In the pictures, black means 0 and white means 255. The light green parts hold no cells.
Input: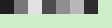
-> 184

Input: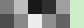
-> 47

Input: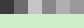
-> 175

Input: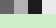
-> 28

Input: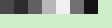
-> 113

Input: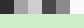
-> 138

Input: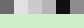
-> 16
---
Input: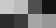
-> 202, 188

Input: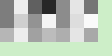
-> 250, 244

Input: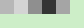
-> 212, 183

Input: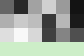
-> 248, 222

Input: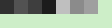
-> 191, 159

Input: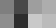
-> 201, 187
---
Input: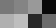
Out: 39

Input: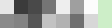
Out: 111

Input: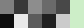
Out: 32

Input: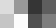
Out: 80

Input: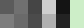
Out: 176

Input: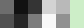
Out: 248
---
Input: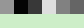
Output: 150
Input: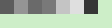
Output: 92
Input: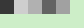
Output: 55
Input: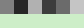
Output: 128
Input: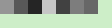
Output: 149
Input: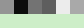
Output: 148
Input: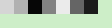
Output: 213
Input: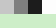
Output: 198
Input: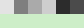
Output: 227
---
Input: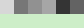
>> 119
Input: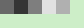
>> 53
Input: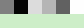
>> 4
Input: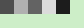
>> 176
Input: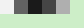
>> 98
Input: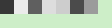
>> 235
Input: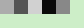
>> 84
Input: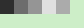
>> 109
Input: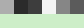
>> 43
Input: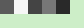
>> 246
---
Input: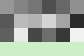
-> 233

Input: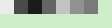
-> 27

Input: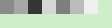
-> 53

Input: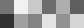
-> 160

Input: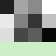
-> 193

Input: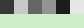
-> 200

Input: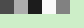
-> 75
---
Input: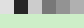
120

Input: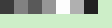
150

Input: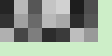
196

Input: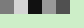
153

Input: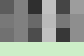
192

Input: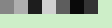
208

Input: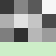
246

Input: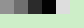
2

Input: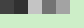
115
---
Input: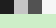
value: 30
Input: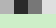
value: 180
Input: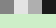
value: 131
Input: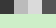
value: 55
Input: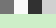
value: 116
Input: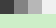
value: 61
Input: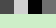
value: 73
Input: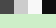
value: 72
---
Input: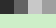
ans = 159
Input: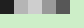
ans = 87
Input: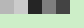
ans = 67
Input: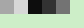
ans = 115
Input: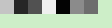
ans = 109
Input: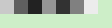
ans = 236
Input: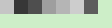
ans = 92
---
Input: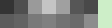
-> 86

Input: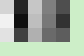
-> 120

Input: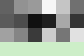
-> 168

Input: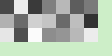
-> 190

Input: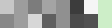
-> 60

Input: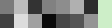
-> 176

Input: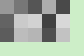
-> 65

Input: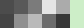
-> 229

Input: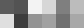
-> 127
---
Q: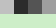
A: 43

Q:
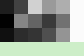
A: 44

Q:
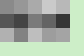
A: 130

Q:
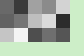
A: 244

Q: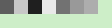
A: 199

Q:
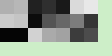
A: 5

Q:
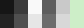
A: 79

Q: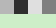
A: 46

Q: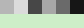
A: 219
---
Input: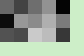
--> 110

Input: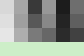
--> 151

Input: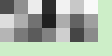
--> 242

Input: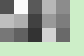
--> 89

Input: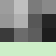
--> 191

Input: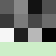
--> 136
